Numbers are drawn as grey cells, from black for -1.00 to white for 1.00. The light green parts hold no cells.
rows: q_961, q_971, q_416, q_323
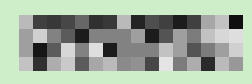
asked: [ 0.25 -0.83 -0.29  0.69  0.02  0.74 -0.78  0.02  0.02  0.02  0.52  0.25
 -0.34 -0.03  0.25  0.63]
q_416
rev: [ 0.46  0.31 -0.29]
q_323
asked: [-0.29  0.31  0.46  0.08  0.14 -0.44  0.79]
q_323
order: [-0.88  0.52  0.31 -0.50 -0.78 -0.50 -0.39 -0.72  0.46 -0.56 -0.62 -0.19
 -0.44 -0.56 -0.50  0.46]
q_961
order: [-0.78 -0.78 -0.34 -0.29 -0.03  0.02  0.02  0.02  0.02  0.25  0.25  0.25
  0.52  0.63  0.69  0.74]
q_971
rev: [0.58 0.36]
q_323

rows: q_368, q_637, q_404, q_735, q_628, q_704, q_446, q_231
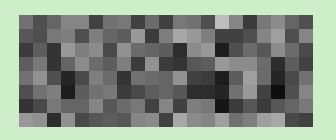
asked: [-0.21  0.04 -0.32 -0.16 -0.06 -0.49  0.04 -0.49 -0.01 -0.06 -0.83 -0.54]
q_446
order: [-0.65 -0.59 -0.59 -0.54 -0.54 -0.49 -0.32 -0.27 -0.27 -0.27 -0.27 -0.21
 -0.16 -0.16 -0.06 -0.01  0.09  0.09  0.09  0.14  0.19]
q_735
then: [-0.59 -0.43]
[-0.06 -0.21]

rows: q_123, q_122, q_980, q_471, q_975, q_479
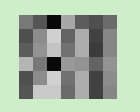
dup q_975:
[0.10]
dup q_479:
[0.58]
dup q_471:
[0.15]

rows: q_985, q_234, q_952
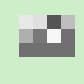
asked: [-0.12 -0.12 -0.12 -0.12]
q_952
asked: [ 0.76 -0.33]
q_985
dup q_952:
[-0.12]

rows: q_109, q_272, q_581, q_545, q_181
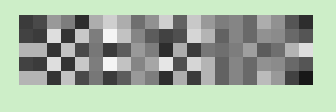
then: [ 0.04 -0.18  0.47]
[ 0.20 -0.48]
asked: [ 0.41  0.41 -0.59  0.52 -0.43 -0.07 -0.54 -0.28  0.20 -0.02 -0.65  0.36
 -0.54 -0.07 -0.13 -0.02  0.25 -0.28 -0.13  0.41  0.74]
q_581
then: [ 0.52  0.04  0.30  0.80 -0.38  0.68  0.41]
[-0.23  0.04]
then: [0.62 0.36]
[-0.13  0.14]
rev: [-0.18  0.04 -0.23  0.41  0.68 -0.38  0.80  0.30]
q_545
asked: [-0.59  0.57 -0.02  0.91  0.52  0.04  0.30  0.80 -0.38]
q_545

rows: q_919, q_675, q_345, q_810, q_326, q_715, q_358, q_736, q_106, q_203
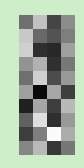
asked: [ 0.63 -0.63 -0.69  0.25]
q_345
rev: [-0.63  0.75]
q_736
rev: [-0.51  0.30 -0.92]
q_715

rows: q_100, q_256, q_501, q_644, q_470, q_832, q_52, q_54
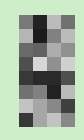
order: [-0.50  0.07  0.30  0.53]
q_52
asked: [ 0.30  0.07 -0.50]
q_52
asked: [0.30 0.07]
q_52
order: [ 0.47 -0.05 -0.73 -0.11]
q_100
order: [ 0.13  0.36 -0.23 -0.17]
q_501

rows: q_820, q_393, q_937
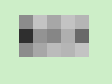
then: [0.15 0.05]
[ 0.37 -0.18]
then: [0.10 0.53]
[0.31 0.53]
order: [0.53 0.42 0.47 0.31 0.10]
q_937

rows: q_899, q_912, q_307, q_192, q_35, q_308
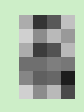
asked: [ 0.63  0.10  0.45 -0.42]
q_308
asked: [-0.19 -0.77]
q_35

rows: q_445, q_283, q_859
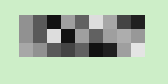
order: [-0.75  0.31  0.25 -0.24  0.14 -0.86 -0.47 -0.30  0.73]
q_445
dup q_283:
[0.25]
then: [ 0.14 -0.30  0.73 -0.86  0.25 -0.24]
[0.25 0.36]

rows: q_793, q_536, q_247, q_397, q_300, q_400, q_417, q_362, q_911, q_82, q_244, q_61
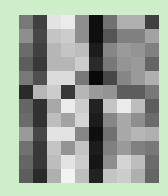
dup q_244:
[0.48]
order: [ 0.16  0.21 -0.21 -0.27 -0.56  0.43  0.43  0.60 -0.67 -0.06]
q_397

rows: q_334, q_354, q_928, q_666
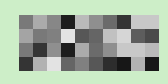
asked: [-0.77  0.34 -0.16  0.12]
q_928
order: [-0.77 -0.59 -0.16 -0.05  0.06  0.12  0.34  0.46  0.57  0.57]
q_334
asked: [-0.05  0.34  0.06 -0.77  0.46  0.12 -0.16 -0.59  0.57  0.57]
q_334
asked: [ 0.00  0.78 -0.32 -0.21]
q_354
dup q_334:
[0.57]
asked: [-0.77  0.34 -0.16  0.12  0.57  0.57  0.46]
q_928
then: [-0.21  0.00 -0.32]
[-0.65 -0.82]

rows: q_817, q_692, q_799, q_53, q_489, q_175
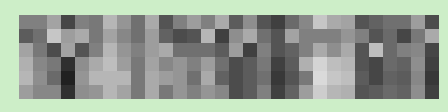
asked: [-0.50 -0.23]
q_175
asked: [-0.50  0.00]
q_799
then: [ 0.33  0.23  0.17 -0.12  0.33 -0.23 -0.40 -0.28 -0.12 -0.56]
[-0.34 -0.06]
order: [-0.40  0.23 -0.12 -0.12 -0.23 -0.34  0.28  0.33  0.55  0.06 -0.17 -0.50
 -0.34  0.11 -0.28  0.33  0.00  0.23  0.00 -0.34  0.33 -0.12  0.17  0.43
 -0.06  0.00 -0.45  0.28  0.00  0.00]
q_817
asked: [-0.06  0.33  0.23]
q_489
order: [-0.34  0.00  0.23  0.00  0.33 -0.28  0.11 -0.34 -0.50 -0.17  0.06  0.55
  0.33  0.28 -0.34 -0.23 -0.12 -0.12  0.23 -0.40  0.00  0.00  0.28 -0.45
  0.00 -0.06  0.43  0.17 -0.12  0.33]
q_817

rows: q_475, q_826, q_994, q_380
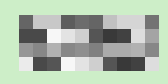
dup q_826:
[-0.43]
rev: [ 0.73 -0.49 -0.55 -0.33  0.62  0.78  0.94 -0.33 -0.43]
q_380

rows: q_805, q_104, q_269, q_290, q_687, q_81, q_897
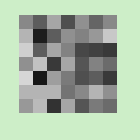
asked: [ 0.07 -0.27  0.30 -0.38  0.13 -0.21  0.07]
q_805
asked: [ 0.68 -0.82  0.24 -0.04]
q_687
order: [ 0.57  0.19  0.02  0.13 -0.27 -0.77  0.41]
q_104
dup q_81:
[0.41]
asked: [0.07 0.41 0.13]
q_81

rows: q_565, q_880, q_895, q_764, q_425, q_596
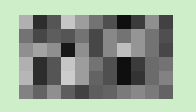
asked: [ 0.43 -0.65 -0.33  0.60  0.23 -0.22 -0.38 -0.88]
q_425
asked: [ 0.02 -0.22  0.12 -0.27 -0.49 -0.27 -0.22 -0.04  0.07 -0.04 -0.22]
q_596
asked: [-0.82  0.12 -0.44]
q_895
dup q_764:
[-0.10]

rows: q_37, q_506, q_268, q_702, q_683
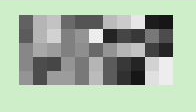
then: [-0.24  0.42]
[ 0.53 -0.18]
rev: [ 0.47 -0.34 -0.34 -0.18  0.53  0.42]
q_37
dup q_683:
[0.22]
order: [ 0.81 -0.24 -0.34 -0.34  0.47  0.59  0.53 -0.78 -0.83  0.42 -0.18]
q_37
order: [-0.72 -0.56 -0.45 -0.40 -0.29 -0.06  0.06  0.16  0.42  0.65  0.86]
q_702

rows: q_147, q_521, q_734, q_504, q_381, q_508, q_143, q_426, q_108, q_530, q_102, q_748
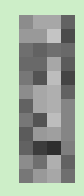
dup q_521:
[0.20]
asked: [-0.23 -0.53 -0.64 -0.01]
q_530
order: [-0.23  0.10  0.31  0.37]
q_508
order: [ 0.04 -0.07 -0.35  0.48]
q_426

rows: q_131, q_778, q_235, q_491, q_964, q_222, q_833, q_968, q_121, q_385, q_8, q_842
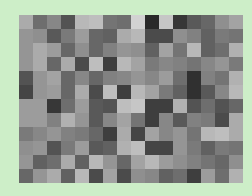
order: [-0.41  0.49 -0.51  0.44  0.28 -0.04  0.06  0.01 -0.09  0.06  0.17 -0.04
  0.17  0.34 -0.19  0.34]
q_491
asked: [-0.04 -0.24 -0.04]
q_385
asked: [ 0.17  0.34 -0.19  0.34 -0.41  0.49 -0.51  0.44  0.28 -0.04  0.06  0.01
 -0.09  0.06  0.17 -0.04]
q_491
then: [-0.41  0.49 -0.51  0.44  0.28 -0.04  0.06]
[ 0.01 -0.09]
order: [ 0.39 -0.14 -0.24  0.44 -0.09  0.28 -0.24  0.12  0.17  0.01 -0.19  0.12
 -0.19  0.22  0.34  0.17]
q_235
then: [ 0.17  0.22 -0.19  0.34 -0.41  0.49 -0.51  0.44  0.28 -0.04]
[-0.24 -0.62]
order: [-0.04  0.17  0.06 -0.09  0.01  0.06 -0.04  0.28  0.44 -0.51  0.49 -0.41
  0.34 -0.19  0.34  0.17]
q_491

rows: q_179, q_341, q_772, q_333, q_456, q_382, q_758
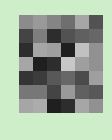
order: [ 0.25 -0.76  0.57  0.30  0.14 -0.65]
q_333
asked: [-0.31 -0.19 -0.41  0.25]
q_456
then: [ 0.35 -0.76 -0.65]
[0.30 0.14]

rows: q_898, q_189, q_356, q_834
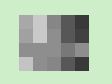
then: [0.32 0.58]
[ 0.05 -0.32]
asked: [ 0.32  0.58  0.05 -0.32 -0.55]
q_898
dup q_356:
[0.11]
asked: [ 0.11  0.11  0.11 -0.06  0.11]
q_356
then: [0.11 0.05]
[-0.32 -0.55]

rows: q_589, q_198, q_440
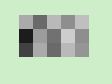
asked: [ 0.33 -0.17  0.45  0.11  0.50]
q_589
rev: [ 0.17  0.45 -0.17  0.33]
q_440

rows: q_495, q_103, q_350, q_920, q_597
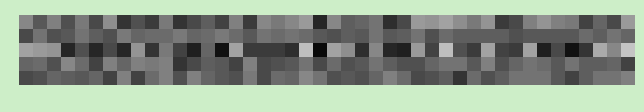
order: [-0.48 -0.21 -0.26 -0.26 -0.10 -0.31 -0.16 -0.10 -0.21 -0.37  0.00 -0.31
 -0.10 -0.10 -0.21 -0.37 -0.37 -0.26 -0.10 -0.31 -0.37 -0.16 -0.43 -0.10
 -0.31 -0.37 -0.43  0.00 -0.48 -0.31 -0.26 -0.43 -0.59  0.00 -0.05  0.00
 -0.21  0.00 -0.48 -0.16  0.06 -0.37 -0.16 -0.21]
q_920
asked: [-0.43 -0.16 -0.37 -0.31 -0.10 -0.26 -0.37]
q_920

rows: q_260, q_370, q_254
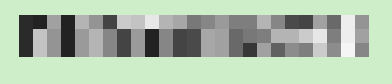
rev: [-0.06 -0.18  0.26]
q_370
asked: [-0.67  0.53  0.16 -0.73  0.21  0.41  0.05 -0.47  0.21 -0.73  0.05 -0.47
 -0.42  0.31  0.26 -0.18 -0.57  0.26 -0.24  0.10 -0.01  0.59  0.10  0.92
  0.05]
q_254
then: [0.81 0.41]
[ 0.31 -0.06]
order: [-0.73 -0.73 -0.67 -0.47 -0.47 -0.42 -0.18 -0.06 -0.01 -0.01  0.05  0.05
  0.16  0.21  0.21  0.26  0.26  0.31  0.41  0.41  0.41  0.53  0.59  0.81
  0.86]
q_370
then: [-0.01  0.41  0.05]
[-0.42 -0.47]

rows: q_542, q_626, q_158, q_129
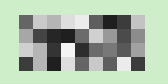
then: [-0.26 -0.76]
[-0.53  0.53]
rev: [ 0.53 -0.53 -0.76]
q_542
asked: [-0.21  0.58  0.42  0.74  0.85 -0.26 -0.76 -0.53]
q_542

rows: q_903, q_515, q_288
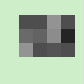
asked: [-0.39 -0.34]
q_288
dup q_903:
[-0.39]
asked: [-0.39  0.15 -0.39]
q_903
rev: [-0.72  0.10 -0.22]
q_515
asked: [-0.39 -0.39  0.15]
q_903
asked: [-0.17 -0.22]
q_515
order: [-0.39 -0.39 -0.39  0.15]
q_903

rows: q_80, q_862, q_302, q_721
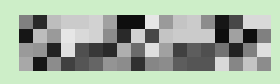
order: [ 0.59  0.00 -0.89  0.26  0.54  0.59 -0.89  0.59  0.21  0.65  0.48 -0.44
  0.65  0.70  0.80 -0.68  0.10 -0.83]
q_862
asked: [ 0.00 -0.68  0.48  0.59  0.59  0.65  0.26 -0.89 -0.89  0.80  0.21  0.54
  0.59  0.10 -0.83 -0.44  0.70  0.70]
q_80
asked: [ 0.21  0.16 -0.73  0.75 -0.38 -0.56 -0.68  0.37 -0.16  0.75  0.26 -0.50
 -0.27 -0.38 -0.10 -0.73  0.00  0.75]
q_302
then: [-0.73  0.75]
[-0.38 -0.56]

